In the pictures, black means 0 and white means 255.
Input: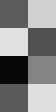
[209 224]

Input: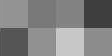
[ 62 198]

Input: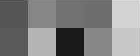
[210 136]

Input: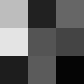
[102  84  29]

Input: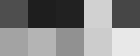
[ 70 204]

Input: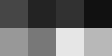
[ 17 230]

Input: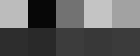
[162  56]

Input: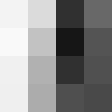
[104  22 177 239]
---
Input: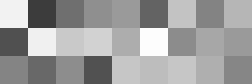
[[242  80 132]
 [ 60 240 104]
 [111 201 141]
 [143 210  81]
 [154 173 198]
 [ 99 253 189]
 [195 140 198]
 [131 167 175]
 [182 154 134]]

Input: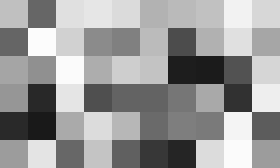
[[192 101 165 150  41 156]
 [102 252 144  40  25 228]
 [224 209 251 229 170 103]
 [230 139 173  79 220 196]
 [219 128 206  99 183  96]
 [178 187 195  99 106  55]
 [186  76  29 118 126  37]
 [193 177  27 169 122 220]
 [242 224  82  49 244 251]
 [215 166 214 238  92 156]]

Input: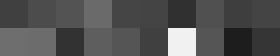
[[ 64 110]
 [ 76 108]
 [ 83  50]
 [106  94]
 [ 69  85]
 [ 68  64]
 [ 48 241]
 [ 80  85]
 [ 62  29]
 [ 68  53]]

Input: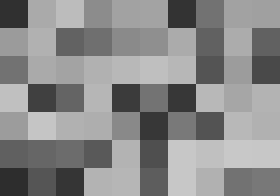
[[ 48 155 114 192 156  96  45]
 [170 177 170  64 197 102  85]
 [188  98 163 100 177 108  53]
 [140 111 177 182 174  89 179]
 [162 138 184  59 137 179 182]
 [163 143 191 115  55  79  93]
 [ 51 171 183  55 121 199 199]
 [114  97  84 184  83 192 177]
 [162 172 156 166 184 200 114]
 [160  97  73 179 177 199 120]]

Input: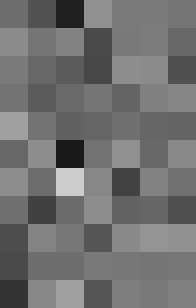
[[109 140 123 115 160 104 141 112  77  73  52]
 [ 82 117 103  91 115 142 109  65 131 110 135]
 [ 32 130  91 105  97  25 204 108 119 110 159]
 [144  73  71 116 101 114 135 141  85 121  84]
 [122 121 142 100 111 145  66  98 138 119 126]
 [123 124 139 128 102 104 130 102 148 117 121]
 [117 103  80 134 100 138 113  80 145 119 128]]

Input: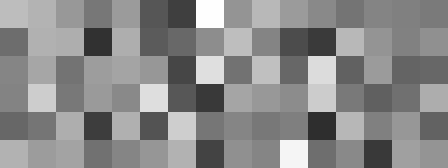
[[189 109 133 131 103 178]
 [179 177 166 205 117 156]
 [152 174 115 120 174 163]
 [119  49 157 154  61 113]
 [155 174 164 137 176 133]
 [ 86  91 151 222  83 150]
 [ 63 104  70  87 206 178]
 [254 141 223  57 118  67]
 [148 190 114 165 133 144]
 [184 132 192 152 120 133]
 [155  76 103 140 127 245]
 [137  58 220 204  46 110]
 [116 184  97 121 183 137]
 [132 148 155  96 128  57]
 [128 129 100 112 151 160]
 [122 144 103 173  98 148]]

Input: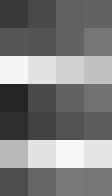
[[ 57  86 244  37  47 185  77]
 [ 74  83 226  74  65 226 101]
 [ 97  97 209  97  82 246 120]
 [ 99 118 192 112  93 229 118]]

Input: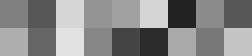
[[128 174]
 [ 87 102]
 [214 225]
 [148 134]
 [161  68]
 [212  44]
 [ 34 170]
 [140 120]
 [ 88 197]]
